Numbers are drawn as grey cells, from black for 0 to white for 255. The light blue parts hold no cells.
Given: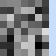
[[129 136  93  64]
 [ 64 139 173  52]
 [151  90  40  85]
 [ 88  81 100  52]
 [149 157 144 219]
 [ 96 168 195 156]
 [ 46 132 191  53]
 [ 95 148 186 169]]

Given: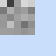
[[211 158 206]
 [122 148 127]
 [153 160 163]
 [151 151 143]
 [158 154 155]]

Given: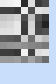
[[237 245 222  76]
 [ 65  54  77 219]
 [196 213 193  55]
 [212 231 211  34]
 [224 231 215  81]
 [ 93  82 111 187]
 [143 152 134 121]
 [ 61  53  65 228]
 [153 158 163 107]]

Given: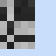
[[147  42  54]
 [ 42  29  40]
 [ 32  35  36]
 [182 159 168]
 [178 177 187]
 [ 35  36  38]
 [184 178 172]]

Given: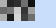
[[176  47  17]
 [105 204 158]
 [175 215 110]]

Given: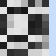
[[ 33 219  49  49]
 [227  44 226 221]
 [ 44 225  48 100]
 [ 51 225  27  75]
 [ 38 228  34  63]
 [233  29 229 171]
 [ 29 199  45 146]
 [201  54 207 227]]
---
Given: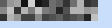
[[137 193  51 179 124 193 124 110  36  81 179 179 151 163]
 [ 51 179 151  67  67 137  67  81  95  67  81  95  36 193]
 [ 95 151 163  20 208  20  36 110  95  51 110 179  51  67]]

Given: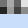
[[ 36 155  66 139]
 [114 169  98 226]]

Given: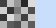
[[180  93  80 180  93]
 [207  52 122 195  80]
 [ 64 195 151  40 220]
 [ 52 220 166  64 207]]

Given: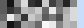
[[147  20  51 160 147 105 247 234 134 187 174]
 [ 92  51  78 187 174 202 105 234 120 174 218]
 [ 92  20 134 218  51  36 202  64 105  36 134]
 [105 234 160  51 202 174  92 120  78 187 218]]

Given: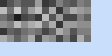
[[112  85  29  70  85  54 188  85 156  70  70 127  98]
 [ 54  98  85 112 127 112  70  98 172 142  85 127 127]
 [172 142  98 127 172  70 156 142  70 127  70 172 112]
 [ 54  85 112  85  85 156  54  70 127  98  85 127 112]
 [142 127 188 142 172 188 112 172  54 156 156 142 142]
 [188 112 201  98 156 188  85 172  54 127 172 156 142]]

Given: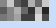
[[134 200  91  64 175 104 200]
 [119 134 162  64  64 216  77]
 [ 91 134 175 104  49 188  37]]

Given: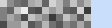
[[211 140 114 100 168 182 100 211 182 128 195 140 182]
 [128 168 140  75 195 168 140  59 114 195 154  88 195]
 [ 75 154 154 195  88 114 182 114  88 140 114 168 114]
 [128 100 195 236  88  75 195 154 182 100  88 211  59]]
